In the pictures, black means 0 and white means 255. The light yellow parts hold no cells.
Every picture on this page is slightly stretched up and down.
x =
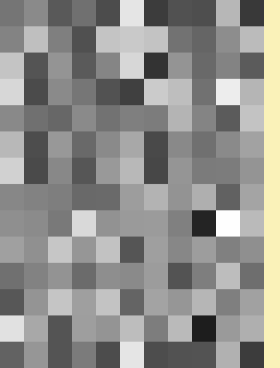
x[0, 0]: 117
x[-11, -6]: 64
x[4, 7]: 180
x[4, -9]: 103
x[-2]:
[225, 168, 84, 158, 148, 189, 125, 186, 29, 154, 175]
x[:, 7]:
[81, 114, 148, 190, 180, 137, 149, 147, 128, 135, 83, 150, 186, 82]
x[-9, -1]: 162
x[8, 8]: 36
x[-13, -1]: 187
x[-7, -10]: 130
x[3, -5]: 203
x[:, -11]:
[117, 131, 196, 215, 137, 184, 209, 135, 143, 160, 112, 87, 225, 98]
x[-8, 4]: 153
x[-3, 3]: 159
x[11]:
[87, 148, 197, 159, 195, 100, 163, 150, 182, 127, 161]
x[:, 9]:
[183, 141, 131, 237, 91, 138, 124, 97, 254, 128, 189, 127, 154, 177]
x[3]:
[215, 75, 138, 118, 82, 64, 203, 190, 113, 237, 181]
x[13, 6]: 77
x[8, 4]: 146
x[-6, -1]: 186
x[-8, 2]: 136
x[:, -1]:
[57, 187, 91, 181, 195, 162, 148, 164, 186, 143, 110, 161, 175, 60]
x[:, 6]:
[60, 195, 51, 203, 124, 73, 71, 179, 155, 159, 156, 163, 125, 77]
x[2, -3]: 105

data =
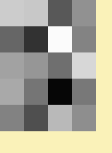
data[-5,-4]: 204
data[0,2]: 88
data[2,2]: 111
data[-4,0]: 102
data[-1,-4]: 130
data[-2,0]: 169
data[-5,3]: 145

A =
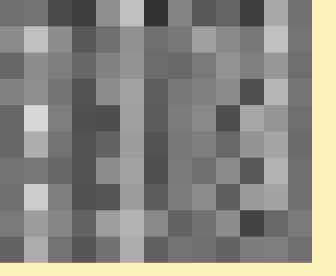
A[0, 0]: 110
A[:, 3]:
[63, 87, 103, 83, 80, 84, 83, 81, 99, 86]
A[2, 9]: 147
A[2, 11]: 151
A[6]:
[115, 119, 103, 83, 141, 162, 79, 121, 110, 138, 87, 179, 111]
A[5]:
[102, 173, 115, 84, 99, 156, 83, 120, 125, 104, 147, 165, 107]
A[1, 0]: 138
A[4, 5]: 160
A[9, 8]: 111
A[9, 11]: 125
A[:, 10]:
[62, 120, 128, 80, 166, 147, 87, 153, 66, 124]
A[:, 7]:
[133, 119, 105, 120, 124, 120, 121, 123, 99, 115]
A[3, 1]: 143
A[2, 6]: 108
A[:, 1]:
[115, 191, 141, 143, 216, 173, 119, 204, 156, 172]
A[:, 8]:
[87, 159, 121, 127, 136, 125, 110, 140, 114, 111]
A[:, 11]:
[168, 191, 151, 182, 149, 165, 179, 163, 104, 125]
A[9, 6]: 96
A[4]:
[103, 216, 126, 80, 78, 160, 92, 124, 136, 78, 166, 149, 111]
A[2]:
[103, 141, 126, 103, 130, 148, 108, 105, 121, 147, 128, 151, 110]
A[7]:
[110, 204, 126, 81, 86, 156, 92, 123, 140, 94, 153, 163, 112]
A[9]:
[99, 172, 115, 86, 114, 173, 96, 115, 111, 99, 124, 125, 112]
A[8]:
[121, 156, 135, 99, 157, 179, 136, 99, 114, 141, 66, 104, 122]

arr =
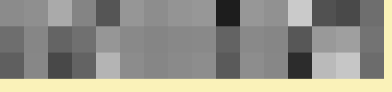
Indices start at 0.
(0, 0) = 139
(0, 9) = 29
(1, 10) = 137
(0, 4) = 85
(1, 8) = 137
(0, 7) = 148
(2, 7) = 138
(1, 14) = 159
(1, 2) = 100
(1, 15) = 115
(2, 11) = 135
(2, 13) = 186
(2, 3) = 99
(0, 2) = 170
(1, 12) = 87

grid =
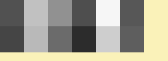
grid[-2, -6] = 81
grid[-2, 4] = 246
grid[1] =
[69, 185, 107, 44, 206, 94]
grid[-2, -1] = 87

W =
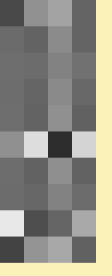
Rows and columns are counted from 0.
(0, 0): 73
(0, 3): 100
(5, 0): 144
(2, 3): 113
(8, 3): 169
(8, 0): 232
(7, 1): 103
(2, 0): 110
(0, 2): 163
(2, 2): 130
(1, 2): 139
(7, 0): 108

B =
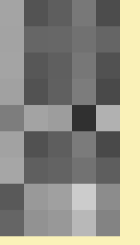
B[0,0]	164
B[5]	[162, 81, 94, 123, 73]
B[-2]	[89, 153, 160, 204, 140]
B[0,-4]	83
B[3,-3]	96
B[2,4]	81
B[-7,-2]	119
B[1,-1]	101
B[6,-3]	99
